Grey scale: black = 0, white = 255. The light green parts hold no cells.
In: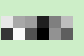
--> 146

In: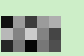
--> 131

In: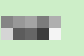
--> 61

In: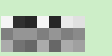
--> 127

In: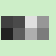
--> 174

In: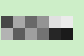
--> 38

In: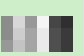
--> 79

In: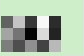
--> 218
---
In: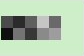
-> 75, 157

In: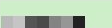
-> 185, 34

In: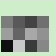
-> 124, 135

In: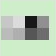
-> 199, 109

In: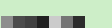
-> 141, 44

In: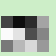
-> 67, 153

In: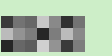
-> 58, 125
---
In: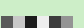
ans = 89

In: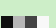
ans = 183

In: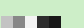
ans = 135

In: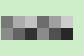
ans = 80

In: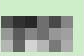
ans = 73

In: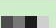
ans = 120

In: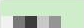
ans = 149

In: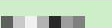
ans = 128
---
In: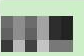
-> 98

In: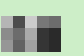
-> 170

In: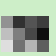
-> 72

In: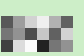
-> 76

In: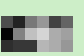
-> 192

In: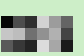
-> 112

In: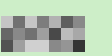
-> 113
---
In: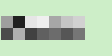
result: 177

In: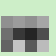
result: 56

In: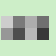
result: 78

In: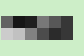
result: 193

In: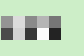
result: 211

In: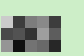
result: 82
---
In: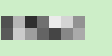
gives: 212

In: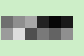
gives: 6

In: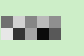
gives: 186

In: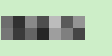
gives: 90

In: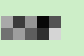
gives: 8

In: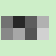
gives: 93

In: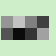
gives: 128
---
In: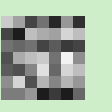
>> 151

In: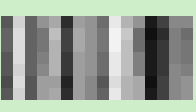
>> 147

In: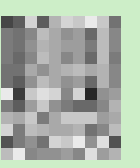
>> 82

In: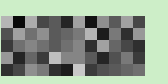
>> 59

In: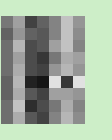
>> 131

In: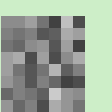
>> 140

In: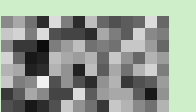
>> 146
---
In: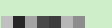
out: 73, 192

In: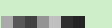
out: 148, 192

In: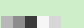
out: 59, 246

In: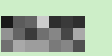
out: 112, 204

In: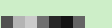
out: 112, 203

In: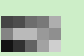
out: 186, 207

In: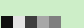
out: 62, 228
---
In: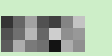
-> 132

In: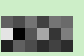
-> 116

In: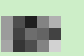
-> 131

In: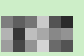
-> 83

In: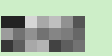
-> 145

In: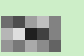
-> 191

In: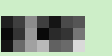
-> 74

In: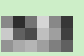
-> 136

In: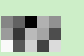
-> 177
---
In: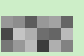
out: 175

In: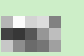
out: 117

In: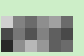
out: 95

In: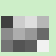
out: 93

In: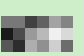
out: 207

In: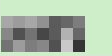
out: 201

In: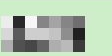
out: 186

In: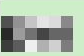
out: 208
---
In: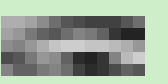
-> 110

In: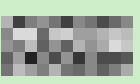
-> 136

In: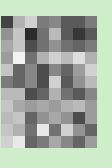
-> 123

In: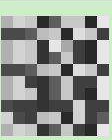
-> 230

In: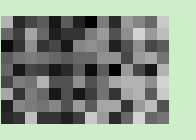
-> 201
